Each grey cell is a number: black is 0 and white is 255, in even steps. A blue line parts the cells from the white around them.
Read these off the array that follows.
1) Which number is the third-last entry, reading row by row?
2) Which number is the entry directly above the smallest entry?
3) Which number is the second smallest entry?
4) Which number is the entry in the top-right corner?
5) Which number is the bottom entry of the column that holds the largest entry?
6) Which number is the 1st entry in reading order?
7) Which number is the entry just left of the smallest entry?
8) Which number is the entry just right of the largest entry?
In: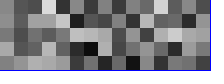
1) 121
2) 183
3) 18
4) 77
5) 169
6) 136
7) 43
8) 51

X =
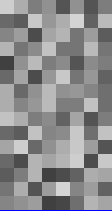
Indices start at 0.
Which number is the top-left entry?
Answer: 206
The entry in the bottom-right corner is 165
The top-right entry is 125
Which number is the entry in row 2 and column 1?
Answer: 157
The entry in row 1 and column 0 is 105
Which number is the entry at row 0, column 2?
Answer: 125
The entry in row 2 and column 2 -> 76
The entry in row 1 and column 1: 92
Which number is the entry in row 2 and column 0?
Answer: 133
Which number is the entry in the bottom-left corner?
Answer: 133
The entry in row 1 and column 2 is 200

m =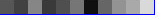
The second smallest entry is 58
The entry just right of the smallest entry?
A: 102
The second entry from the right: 169

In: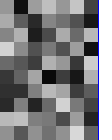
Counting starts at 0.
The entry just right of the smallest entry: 61
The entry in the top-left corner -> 151
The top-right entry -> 67
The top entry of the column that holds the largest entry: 197
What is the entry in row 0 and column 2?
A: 157
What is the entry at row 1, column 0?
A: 171
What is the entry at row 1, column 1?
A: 93
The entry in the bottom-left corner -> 145
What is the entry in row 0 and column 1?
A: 15
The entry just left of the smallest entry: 165
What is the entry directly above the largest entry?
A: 157
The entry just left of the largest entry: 145
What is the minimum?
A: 9
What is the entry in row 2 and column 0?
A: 133
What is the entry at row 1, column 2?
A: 41
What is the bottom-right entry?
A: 99
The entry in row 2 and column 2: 29

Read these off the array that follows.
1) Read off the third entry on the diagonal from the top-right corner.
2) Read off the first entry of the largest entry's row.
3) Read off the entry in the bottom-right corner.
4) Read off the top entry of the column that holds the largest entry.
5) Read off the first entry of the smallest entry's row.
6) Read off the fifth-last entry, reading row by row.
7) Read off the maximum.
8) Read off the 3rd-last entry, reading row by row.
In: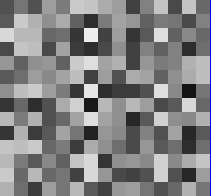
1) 97
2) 216
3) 117
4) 196
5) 143
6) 117
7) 238
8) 104

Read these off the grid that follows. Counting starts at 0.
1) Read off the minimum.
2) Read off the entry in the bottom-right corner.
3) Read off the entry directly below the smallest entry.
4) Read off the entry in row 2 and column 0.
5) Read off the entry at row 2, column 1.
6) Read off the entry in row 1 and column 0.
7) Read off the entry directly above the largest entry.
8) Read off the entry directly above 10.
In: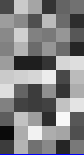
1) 10
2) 121
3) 60
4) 137
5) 208
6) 157
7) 194
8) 93

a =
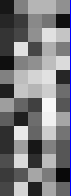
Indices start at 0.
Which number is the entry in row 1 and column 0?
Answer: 38
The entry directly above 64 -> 181
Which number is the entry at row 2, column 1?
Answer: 70
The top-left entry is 23
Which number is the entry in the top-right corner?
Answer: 144
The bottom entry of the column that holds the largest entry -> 166
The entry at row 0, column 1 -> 129
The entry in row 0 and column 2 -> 181
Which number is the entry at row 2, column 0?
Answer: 52
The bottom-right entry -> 101
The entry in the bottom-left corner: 70
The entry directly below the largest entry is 241
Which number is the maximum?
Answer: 247
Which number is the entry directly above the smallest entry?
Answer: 86
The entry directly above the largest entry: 205
